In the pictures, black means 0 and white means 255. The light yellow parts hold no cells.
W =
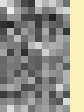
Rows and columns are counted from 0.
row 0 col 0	223
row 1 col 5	171
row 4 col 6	169
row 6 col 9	137
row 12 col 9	148
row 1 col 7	134
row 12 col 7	132
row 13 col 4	147
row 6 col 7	174
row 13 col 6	155
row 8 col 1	129
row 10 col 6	166
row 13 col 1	92
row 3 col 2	107
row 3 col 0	47
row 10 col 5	116
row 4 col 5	82
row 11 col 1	121
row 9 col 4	104
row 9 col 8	152
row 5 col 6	145
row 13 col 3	119
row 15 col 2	160
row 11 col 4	172
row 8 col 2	118
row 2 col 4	70
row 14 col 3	133
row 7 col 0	163
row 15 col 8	169
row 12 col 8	210
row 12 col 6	137
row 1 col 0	121
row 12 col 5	119

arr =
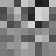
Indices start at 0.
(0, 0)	171
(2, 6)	197
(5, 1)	109
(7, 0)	123
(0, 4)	178
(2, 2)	165
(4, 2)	145
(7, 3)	157
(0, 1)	168
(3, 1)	76
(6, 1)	155
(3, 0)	172
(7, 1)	116
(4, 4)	122
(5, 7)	77
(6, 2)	147
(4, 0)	124
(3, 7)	128

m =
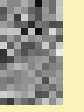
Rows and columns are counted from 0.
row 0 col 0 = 166
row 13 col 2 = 174
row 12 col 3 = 148
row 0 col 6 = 136
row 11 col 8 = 150
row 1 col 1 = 138
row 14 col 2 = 138
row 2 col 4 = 122
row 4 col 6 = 120
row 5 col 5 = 155
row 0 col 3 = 173
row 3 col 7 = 77
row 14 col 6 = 196
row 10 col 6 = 136
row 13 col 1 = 194
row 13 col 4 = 181
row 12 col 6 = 133
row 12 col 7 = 110
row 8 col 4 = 138
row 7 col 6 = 114
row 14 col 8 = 194
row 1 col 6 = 152
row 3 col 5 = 118
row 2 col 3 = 207
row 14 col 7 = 142
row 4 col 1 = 196
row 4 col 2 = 194
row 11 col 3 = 144
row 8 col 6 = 156
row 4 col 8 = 140
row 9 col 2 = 182
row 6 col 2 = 164
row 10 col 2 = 131
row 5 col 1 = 154

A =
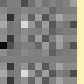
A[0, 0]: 109
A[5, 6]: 88
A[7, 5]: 127
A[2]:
[147, 48, 127, 150, 97, 158, 84, 129, 166, 138, 139]
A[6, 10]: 84
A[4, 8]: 118
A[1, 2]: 124
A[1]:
[136, 122, 124, 135, 129, 127, 136, 106, 121, 125, 126]
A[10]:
[168, 118, 125, 218, 152, 106, 158, 89, 127, 118, 77]
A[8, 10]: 127
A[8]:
[127, 127, 127, 127, 127, 127, 127, 127, 127, 127, 127]
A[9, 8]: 163
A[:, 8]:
[121, 121, 166, 127, 118, 163, 156, 118, 127, 163, 127, 162]
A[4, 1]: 119
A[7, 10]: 126
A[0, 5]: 140
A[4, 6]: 140
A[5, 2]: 127
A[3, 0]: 168
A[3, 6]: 157
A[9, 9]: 137
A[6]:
[11, 80, 120, 127, 126, 105, 156, 102, 156, 119, 84]
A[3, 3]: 218
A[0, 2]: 125
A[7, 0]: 140
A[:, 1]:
[126, 122, 48, 118, 119, 56, 80, 120, 127, 56, 118, 56]
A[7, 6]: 140

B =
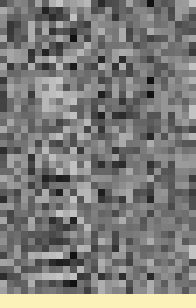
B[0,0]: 78
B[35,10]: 101
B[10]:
[139, 104, 105, 120, 124, 126, 119, 101, 131, 144, 108, 120, 108, 117, 95, 136, 84, 97, 72, 103, 140, 113, 86, 120, 90, 129, 124, 131]
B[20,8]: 69
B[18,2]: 112
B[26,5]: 114
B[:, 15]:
[75, 147, 119, 134, 124, 147, 115, 117, 122, 147, 136, 87, 104, 75, 114, 101, 133, 112, 131, 96, 110, 119, 132, 101, 102, 142, 114, 92, 75, 115, 107, 119, 119, 130, 147, 110, 114, 147, 119, 83, 147, 147]
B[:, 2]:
[133, 106, 94, 70, 89, 93, 90, 155, 155, 114, 105, 118, 145, 125, 132, 155, 116, 124, 112, 143, 118, 71, 155, 117, 155, 101, 147, 70, 89, 108, 112, 95, 92, 110, 114, 152, 152, 100, 155, 83, 94, 137]
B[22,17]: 85
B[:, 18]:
[162, 89, 119, 99, 69, 75, 130, 167, 129, 67, 72, 161, 145, 167, 104, 81, 70, 138, 149, 167, 116, 92, 119, 118, 167, 133, 154, 167, 167, 117, 154, 116, 109, 119, 78, 119, 77, 66, 138, 132, 84, 66]
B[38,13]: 78
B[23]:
[91, 166, 117, 151, 70, 166, 105, 157, 126, 160, 193, 105, 183, 84, 47, 101, 50, 43, 118, 115, 129, 50, 88, 137, 78, 156, 155, 152]
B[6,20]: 99
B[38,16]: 141
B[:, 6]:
[98, 34, 81, 157, 169, 107, 150, 34, 149, 46, 119, 178, 127, 184, 184, 184, 145, 100, 92, 116, 152, 184, 129, 105, 83, 34, 66, 171, 167, 70, 124, 111, 124, 84, 89, 68, 184, 93, 138, 184, 103, 118]
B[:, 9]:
[153, 105, 79, 132, 76, 137, 96, 140, 175, 90, 144, 137, 83, 175, 175, 144, 175, 93, 175, 130, 120, 87, 157, 160, 139, 35, 115, 152, 131, 139, 175, 150, 58, 122, 69, 152, 132, 35, 153, 170, 37, 98]
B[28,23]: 140
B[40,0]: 169
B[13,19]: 104
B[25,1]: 149
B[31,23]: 129
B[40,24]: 148
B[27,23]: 149
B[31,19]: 129
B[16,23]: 149
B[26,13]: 94
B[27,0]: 89
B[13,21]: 17
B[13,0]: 63
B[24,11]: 157
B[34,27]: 112
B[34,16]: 72
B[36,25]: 113
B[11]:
[57, 141, 118, 138, 132, 166, 178, 189, 196, 137, 135, 105, 110, 141, 70, 87, 136, 111, 161, 115, 117, 18, 118, 93, 148, 120, 155, 178]

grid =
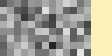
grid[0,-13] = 83
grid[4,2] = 115
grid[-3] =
[117, 192, 128, 176, 127, 122, 117, 175, 146, 184, 95, 114, 168]
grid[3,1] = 199
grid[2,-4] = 162
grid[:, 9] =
[211, 104, 162, 142, 218, 184, 175, 151]
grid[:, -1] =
[155, 181, 164, 71, 94, 168, 187, 92]
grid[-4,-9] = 119
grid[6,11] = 158
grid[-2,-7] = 182
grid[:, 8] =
[178, 179, 145, 184, 99, 146, 113, 204]
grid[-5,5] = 123
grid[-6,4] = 97
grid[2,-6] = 64
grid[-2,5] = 79
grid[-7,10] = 82
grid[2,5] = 155
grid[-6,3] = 57
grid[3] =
[174, 199, 115, 165, 189, 123, 89, 69, 184, 142, 165, 122, 71]
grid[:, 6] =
[171, 223, 130, 89, 200, 117, 182, 114]
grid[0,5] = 143
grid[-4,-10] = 145
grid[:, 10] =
[190, 82, 185, 165, 96, 95, 154, 83]

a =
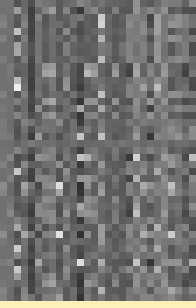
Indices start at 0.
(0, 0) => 116
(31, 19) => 129
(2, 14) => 203
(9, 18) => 73
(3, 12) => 96
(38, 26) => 130
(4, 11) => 76
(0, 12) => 122
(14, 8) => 105
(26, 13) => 94
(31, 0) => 114
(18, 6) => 116
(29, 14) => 106
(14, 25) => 98
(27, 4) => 101
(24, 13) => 98
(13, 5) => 117
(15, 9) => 108
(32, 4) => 67
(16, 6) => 137
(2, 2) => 90
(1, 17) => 88
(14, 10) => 83
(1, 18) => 89
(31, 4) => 85
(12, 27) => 74
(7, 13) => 98
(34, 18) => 119
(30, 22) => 106
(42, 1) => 108
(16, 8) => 108
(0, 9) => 103
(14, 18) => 83
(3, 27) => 114
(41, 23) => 132
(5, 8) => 106
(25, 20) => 97
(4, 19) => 122
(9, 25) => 103

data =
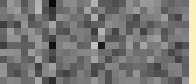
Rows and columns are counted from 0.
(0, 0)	95
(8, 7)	63
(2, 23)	158
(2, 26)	132
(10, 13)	71
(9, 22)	68
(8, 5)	161
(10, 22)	80
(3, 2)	72
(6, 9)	143
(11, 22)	142
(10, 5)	77
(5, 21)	145
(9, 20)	107
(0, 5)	176
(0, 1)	153
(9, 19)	109
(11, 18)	133
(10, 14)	121
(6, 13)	193
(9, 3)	114
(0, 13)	177
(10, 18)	99
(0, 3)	87
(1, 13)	105
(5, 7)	67
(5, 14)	149
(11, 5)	164
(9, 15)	134
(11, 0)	115
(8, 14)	122
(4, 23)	84
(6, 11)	97
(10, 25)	128
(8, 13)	164
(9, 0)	145
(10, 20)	99
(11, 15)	81
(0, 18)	143
